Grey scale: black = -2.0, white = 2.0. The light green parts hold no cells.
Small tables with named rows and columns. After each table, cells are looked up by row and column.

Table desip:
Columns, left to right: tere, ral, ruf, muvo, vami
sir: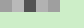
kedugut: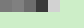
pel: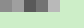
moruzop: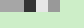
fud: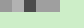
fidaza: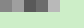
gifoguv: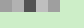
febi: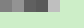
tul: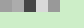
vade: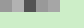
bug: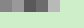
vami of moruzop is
0.4
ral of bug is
0.4
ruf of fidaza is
-0.6
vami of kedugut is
1.3
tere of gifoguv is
0.5
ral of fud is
0.8
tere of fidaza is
0.1
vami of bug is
0.9
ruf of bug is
-0.6
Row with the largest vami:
kedugut

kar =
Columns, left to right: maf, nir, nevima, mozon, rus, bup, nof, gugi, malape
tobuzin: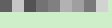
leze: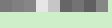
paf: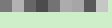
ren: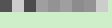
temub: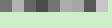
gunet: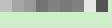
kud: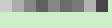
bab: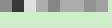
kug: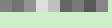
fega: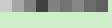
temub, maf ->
-0.2
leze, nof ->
-0.2
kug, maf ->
0.0
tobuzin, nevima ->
-0.7
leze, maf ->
-0.1
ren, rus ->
0.3
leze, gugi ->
-0.5
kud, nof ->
-0.1
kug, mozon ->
1.5
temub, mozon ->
-0.8
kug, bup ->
-0.4
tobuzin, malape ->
1.3
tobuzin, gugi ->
-0.1
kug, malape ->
0.1
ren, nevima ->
-0.8
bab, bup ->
0.7

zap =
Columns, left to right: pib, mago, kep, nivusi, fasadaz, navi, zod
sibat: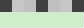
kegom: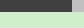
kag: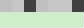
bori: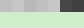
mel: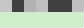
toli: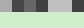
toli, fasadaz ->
1.0
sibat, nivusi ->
-1.0
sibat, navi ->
1.1
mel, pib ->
1.1
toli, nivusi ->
-1.0
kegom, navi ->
-1.0
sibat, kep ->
1.0
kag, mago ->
1.1
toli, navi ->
1.0
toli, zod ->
-1.0
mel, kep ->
0.8
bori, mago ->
1.1

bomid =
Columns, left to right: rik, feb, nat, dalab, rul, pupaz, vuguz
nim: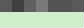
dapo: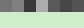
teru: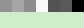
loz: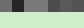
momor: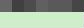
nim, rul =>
-0.7
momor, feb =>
-1.0
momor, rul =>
-0.6
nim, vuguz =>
-0.6
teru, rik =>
0.3
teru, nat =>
0.2
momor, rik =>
-0.4
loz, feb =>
-1.4
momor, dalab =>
-0.5
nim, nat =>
-0.5
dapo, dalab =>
0.7
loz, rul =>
-0.8
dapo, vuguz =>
-0.7
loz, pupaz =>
-0.6
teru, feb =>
0.6
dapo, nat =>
-1.1
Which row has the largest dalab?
teru

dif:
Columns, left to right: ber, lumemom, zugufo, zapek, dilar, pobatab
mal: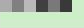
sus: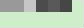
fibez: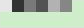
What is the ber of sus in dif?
0.4
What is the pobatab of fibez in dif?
0.1
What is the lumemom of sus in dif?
0.4
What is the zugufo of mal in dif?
0.9
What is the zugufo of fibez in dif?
-0.1
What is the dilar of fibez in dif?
0.8
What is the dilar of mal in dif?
-0.1
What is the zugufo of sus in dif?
1.1

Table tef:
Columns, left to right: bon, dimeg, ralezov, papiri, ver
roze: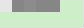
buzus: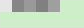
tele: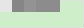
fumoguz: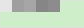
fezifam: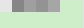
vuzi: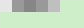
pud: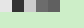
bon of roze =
1.6
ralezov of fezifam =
0.5
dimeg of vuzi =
0.4
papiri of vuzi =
0.4
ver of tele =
0.2
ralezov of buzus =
0.4
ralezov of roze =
0.2
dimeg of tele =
0.1
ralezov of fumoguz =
0.6
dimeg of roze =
0.1
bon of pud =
1.6
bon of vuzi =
1.6
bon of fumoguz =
1.6
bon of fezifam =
1.6
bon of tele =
1.6
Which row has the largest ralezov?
pud

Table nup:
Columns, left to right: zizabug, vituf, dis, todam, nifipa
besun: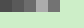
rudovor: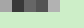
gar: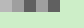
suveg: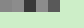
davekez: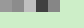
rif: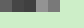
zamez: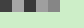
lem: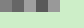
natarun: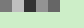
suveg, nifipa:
-0.6
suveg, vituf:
0.2
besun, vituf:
-0.6
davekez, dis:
1.0
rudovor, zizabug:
0.6
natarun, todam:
0.3
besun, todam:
0.7
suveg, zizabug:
0.1
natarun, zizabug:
-0.1
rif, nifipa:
-0.1
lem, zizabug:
0.0
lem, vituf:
-0.4
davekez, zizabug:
0.4
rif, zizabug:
-0.5
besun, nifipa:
-0.2
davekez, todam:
-1.0
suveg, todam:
0.2
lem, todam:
-0.6
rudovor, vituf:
-1.1
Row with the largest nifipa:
rudovor

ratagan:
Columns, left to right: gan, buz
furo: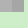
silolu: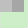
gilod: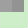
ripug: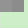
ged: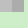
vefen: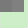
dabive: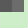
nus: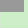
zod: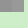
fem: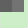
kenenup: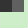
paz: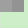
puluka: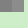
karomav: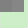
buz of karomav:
0.1
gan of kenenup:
-1.2
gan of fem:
-0.5
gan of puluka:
0.0
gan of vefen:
-0.1
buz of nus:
0.4
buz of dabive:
-0.3
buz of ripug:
0.2
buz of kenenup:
-0.5
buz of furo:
0.6
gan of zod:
0.3
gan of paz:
0.5
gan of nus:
0.4
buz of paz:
0.3
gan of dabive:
-0.6
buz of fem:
-0.2
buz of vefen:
0.0
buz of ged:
0.7
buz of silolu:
0.6

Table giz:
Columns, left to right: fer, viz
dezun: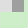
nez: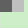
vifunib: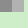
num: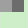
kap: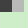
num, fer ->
0.5
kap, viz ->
0.9
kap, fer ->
-1.0
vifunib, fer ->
0.2
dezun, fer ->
1.5
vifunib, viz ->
0.8
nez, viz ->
1.0
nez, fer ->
-0.5
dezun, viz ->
0.5
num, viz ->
-0.3
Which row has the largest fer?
dezun

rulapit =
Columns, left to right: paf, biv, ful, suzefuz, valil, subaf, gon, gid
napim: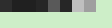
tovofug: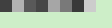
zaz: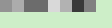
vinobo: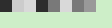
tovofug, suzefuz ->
-0.9
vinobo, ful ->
1.4
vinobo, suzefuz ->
-1.3
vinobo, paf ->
-1.3
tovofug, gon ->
-1.1
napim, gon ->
1.0
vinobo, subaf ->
1.4
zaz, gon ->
-1.1
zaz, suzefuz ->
-0.3
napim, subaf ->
-1.4

